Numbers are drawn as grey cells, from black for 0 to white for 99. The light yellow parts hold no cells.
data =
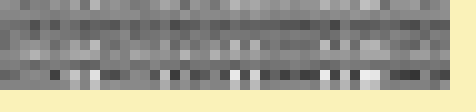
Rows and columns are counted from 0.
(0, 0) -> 56
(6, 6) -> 46
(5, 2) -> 60
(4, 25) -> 68
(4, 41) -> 38
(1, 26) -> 54
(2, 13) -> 36
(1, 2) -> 53
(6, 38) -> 43
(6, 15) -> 51
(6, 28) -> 45
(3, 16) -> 48
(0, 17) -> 59
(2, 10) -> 36
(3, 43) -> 49
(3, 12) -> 52
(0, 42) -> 45
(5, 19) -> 54
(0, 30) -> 57
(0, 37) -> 69
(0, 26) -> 59
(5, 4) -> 60
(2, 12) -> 43
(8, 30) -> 53
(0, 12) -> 53
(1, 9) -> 51
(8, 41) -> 50
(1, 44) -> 55
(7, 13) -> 53
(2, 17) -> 29
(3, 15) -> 45
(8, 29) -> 52
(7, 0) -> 38
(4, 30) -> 41
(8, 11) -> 56
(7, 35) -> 25
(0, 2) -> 43

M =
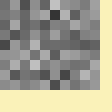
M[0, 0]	43
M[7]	[61, 34, 45, 42, 32, 56, 27, 50, 70, 58]
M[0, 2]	31
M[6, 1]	67
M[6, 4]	49
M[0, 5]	75
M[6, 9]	65
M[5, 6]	63
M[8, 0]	54
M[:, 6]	[57, 69, 48, 45, 41, 63, 49, 27, 58]
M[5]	[57, 58, 64, 45, 66, 36, 63, 60, 53, 48]
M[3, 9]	52
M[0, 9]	62
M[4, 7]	39
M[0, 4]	39
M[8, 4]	62
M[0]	[43, 59, 31, 55, 39, 75, 57, 54, 48, 62]
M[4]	[28, 59, 46, 69, 41, 42, 41, 39, 35, 38]
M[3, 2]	41
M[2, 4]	34

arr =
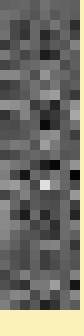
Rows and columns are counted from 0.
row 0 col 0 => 38
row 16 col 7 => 57
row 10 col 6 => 42
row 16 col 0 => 52
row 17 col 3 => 41
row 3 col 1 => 28
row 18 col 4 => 86
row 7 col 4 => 57
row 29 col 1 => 52
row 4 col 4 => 27
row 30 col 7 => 35
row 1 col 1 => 42
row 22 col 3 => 26
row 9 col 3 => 44
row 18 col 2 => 47
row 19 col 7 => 59
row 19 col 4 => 28
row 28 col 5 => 61
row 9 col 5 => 61
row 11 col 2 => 51
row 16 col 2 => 42
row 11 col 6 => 32
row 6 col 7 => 37
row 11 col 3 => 35
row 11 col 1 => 33
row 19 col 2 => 50
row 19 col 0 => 26
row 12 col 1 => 29
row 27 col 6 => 34
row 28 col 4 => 47
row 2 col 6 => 36
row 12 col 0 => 30
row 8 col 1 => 27
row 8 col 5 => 46
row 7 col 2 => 44
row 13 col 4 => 52
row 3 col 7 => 26
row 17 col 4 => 34

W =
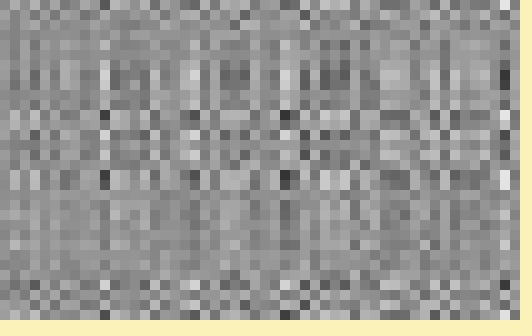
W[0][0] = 53
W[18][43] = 49
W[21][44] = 63
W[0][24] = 69
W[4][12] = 50
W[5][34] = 49
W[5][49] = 57
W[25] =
[57, 52, 54, 60, 55, 58, 53, 58, 58, 58, 57, 57, 57, 58, 56, 52, 63, 58, 58, 52, 55, 59, 61, 57, 62, 58, 59, 60, 55, 56, 60, 48, 58, 56, 58, 60, 56, 48, 55, 51, 61, 59, 48, 59, 57, 54, 56, 57, 50, 56, 60, 59]
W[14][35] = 56
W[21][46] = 52
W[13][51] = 66
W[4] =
[57, 50, 62, 46, 61, 56, 64, 60, 56, 58, 71, 53, 50, 51, 53, 62, 52, 52, 57, 71, 48, 64, 51, 48, 50, 65, 52, 47, 74, 62, 50, 62, 42, 51, 38, 61, 42, 63, 57, 65, 64, 45, 61, 59, 44, 60, 63, 66, 62, 57, 41, 60]
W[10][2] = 57
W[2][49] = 63
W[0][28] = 38
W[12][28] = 40
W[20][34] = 70
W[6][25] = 66
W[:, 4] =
[50, 61, 52, 55, 61, 57, 59, 64, 62, 57, 62, 48, 55, 64, 58, 63, 53, 48, 50, 57, 57, 55, 53, 57, 56, 55, 54, 57, 63, 52, 64, 51]
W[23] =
[52, 61, 51, 60, 57, 59, 52, 54, 58, 55, 50, 60, 58, 54, 57, 59, 58, 58, 55, 52, 61, 53, 59, 59, 60, 49, 54, 61, 50, 53, 61, 50, 64, 59, 63, 55, 59, 57, 54, 52, 53, 59, 49, 52, 62, 53, 55, 52, 53, 59, 65, 55]
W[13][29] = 68
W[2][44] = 60
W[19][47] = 62
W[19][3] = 57
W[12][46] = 52
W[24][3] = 64
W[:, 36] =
[68, 62, 40, 55, 42, 53, 53, 42, 47, 48, 45, 67, 66, 53, 60, 57, 40, 68, 69, 54, 66, 63, 49, 59, 69, 56, 55, 44, 48, 56, 64, 69]
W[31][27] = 64
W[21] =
[62, 66, 60, 64, 55, 60, 58, 55, 56, 60, 47, 71, 61, 53, 65, 48, 53, 58, 49, 47, 62, 52, 65, 64, 57, 48, 53, 59, 40, 49, 64, 57, 69, 63, 68, 45, 63, 67, 49, 54, 42, 59, 65, 45, 63, 45, 52, 51, 57, 61, 75, 51]
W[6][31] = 62
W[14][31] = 55
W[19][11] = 58
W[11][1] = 71
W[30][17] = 56
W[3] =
[53, 51, 55, 52, 55, 55, 56, 55, 50, 57, 54, 61, 52, 60, 61, 57, 57, 57, 56, 58, 51, 62, 62, 63, 52, 59, 55, 55, 57, 54, 50, 55, 58, 57, 57, 55, 55, 60, 57, 53, 52, 61, 51, 64, 56, 61, 57, 58, 57, 56, 54, 62]
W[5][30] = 61
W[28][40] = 66
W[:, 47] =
[47, 60, 58, 58, 66, 61, 64, 66, 63, 54, 64, 44, 52, 66, 50, 61, 64, 44, 43, 62, 49, 51, 60, 52, 58, 57, 58, 60, 62, 51, 57, 47]

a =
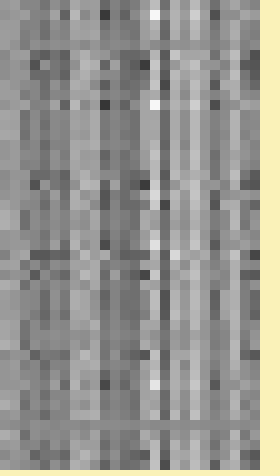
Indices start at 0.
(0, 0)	59
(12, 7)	63
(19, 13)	49
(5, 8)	68
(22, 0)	68
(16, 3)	51
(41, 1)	59
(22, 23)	71
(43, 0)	67
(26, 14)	63
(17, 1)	58
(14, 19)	72
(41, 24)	57
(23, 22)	57
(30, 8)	64
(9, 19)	71
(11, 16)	41
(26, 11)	51
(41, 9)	68
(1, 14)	64
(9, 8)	62
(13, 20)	58
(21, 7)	60
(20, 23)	67
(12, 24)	53
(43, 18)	55
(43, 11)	52
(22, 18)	55
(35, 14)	33
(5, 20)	65
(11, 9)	66
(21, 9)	65
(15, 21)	43
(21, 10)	46
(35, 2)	56
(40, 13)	43
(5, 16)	35
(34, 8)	54
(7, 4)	41
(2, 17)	69
